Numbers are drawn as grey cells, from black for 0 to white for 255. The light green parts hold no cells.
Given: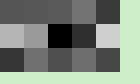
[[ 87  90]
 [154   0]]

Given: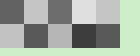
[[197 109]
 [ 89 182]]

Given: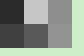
[[198 142]
 [ 89 147]]

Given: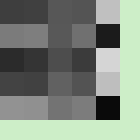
[[ 64  87]
 [126  88]]

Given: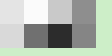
[[251 201]
 [112  44]]

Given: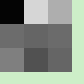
[[214 174]
 [101 107]]

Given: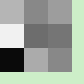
[[136 157]
 [109 117]]

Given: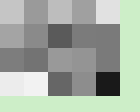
[[154 189]
 [138  90]]

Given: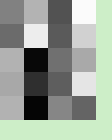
[[179  82]
 [237  90]]
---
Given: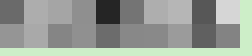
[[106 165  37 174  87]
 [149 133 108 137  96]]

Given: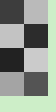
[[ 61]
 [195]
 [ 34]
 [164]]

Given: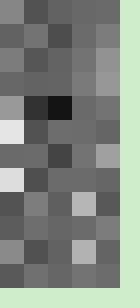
[[134  98 105]
 [ 98  77 123]
 [124  99 146]
 [103 100 150]
 [153  20 115]
 [229 109 101]
 [106  68 160]
 [221 107 102]
 [ 83  95  88]
 [ 92 102 124]
 [138  98 100]
 [ 89 102 108]]

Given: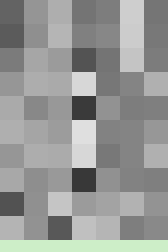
[[ 99 174 125 117]
 [ 91 181 135 120]
 [123 155 116 124]
 [150 170 119 176]
 [170 152 146 127]
 [175 156 130 151]
 [150 171 120 176]
 [168 153 145 127]
 [ 82 197 163 147]
 [180  88 181 137]]

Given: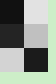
[[ 17]
 [ 36]
 [211]]

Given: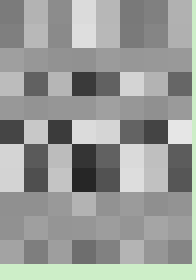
[[123 140 183 128]
 [127 138 184 133]
 [159 146 155 152]
 [188 182  97 179]
 [152 150 160 144]
 [ 69  59 213  68]
 [212 188  97 191]
 [211 196  82 193]
 [144 153 146 143]
 [145 149 157 165]
 [163 158 129 150]]
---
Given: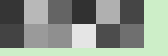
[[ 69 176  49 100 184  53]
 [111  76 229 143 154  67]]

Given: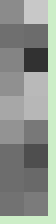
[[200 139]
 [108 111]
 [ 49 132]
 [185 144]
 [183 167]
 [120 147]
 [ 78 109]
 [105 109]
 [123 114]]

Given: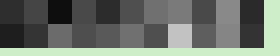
[[ 42 137  73 122 112  79  44  73  14  69  46]
 [ 51 133  94 194  79 112  89  78 107  52  30]]

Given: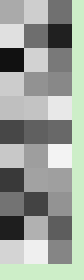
[[112 206 170]
 [ 32 110 224]
 [121 210  17]
 [136 146 204]
 [232 195 191]
 [104  96  71]
 [243 158 200]
 [159 162  57]
 [147  67 115]
 [ 93 177  30]
 [133 239 212]]

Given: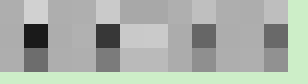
[[190 173 174 191 175 168 168 202 175 174 209 174]
 [105 174 173 102 172 202 201  55 177 173  26 173]
 [145 175 174 143 172 186 186 123 175 174 109 174]]

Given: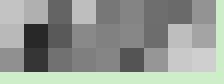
[[147 106 110 132 119 190 100 176 195]
 [164 190 109 135 129 137  89  40 185]
 [207 201 150  84 133 127 113  53 144]]

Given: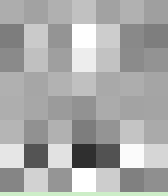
[[159 177 162 193 176 162 173]
 [126 137 205 254 148 202 125]
 [147 139 194 237 159 192 138]
 [165 173 169 192 178 166 176]
 [164 163 171 146 155 167 174]
 [170 196 148 125 177 145 181]
 [214 251  82  47 226  84 230]
 [143 128 205 255 149 210 133]]

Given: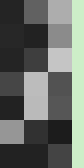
[[173  97  36]
 [139  34  39]
 [197  62  36]
 [ 82 188  70]
 [ 86 186  34]
 [ 28  49 150]
 [ 68  34  34]]
